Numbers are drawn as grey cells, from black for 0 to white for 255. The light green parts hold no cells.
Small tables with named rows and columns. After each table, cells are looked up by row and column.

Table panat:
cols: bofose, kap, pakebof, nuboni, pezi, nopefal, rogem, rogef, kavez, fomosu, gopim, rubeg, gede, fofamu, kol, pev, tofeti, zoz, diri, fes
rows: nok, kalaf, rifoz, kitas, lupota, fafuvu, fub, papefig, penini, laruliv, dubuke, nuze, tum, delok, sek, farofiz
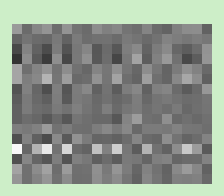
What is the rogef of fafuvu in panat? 109
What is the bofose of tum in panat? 248
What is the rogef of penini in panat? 116
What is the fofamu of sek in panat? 130
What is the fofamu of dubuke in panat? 123
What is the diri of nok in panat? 141
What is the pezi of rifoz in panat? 124
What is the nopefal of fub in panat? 85
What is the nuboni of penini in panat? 105
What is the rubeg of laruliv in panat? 132
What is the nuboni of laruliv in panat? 88
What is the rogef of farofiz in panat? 111
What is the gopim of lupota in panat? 144
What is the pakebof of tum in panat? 179
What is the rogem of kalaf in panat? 123
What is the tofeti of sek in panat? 137
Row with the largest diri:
tum

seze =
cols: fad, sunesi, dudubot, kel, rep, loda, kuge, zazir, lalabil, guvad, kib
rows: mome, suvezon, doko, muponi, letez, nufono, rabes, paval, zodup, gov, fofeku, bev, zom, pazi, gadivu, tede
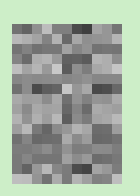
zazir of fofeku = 167
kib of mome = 116
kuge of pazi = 140
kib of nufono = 135
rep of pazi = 117
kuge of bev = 139
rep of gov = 184
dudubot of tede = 148
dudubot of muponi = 174
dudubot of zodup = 169
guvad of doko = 118

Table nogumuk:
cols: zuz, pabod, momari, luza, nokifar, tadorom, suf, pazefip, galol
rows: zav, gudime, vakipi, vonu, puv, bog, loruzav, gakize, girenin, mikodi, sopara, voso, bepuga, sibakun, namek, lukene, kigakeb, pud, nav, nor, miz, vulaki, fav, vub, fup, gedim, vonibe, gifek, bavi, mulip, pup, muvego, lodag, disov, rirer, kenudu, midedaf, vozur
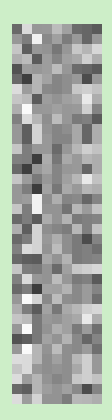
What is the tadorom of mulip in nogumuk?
160
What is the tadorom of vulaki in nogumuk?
142
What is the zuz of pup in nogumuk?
151
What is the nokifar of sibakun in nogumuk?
119
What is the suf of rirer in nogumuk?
168
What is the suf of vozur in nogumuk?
183
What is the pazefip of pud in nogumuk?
102
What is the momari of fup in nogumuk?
121
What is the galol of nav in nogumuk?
194
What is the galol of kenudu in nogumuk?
194
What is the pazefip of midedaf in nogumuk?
76
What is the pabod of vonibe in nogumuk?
125
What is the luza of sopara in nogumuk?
147

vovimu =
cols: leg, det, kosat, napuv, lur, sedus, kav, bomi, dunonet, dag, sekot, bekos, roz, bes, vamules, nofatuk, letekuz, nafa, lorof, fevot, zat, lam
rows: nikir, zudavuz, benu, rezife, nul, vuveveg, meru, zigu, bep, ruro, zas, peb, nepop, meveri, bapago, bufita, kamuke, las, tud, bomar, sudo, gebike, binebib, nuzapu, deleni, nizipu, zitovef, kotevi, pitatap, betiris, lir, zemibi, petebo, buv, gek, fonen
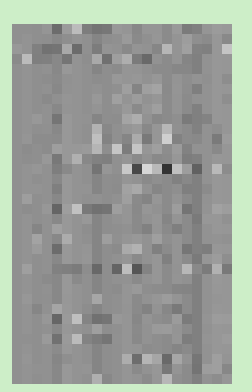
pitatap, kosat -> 134
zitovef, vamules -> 140
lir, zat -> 151
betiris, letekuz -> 155
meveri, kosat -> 143
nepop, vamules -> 159

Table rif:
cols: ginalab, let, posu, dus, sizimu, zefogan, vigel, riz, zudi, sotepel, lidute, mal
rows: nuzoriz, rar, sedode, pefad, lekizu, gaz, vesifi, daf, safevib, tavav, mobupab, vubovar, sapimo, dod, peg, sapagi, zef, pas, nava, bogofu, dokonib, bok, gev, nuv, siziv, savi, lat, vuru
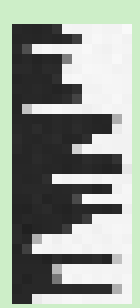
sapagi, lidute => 242
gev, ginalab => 36
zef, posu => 41
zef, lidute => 240
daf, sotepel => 243
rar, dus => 40
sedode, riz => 248
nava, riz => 39
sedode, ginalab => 41
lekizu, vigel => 242
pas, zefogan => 39
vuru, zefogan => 246
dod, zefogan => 37
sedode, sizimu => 243
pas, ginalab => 38
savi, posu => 40
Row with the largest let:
safevib

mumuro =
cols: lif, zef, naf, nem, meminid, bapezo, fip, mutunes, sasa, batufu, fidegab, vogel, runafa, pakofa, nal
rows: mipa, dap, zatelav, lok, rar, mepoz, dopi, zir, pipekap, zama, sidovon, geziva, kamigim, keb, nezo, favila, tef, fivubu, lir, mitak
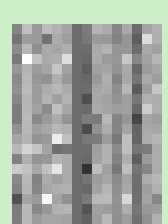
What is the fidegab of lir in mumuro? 145
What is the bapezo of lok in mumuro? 221
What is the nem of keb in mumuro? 150
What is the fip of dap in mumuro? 108
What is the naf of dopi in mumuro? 156
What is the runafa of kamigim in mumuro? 118
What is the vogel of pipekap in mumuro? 160
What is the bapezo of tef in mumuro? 176
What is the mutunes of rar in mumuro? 94
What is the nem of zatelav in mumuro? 171
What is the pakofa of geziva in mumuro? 172
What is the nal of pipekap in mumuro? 174
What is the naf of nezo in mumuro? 167
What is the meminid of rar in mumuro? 197
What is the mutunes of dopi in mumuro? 108
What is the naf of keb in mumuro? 148
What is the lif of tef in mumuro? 131
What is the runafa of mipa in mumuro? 107
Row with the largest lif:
nezo

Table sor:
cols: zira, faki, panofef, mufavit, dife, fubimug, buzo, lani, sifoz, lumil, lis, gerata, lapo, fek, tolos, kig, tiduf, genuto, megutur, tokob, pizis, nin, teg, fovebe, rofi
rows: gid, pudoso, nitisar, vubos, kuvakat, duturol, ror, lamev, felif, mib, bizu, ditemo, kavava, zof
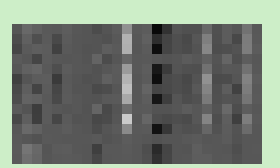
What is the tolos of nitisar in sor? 14
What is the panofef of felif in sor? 61
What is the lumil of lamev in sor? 89
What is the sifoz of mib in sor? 72
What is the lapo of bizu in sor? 89
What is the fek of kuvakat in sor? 93
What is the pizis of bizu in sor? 82
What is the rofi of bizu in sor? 87

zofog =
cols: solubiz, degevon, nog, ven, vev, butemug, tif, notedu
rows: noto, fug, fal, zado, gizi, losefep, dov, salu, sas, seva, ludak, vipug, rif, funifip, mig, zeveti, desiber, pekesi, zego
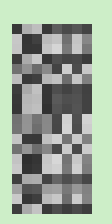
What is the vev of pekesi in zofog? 199
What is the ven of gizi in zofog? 137
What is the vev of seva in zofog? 72
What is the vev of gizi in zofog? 67
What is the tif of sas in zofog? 84
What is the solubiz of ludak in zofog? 116
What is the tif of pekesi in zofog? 203
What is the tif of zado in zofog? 73
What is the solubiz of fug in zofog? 199
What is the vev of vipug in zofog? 208
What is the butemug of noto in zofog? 74
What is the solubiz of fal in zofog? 197

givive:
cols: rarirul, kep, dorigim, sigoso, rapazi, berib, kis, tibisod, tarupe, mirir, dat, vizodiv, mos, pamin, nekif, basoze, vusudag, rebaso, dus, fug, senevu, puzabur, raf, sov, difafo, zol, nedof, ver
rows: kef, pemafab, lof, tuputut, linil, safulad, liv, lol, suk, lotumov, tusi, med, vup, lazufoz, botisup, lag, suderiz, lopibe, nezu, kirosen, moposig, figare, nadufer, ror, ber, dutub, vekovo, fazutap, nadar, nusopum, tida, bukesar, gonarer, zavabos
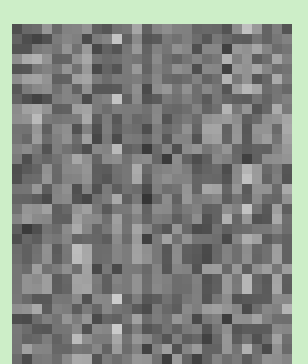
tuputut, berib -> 101
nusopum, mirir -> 102
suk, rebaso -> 110
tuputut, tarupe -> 115
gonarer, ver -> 106
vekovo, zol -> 91
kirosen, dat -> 159
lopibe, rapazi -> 134
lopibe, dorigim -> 92
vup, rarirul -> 130
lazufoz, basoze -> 58
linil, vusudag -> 144
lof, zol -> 133
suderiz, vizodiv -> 114

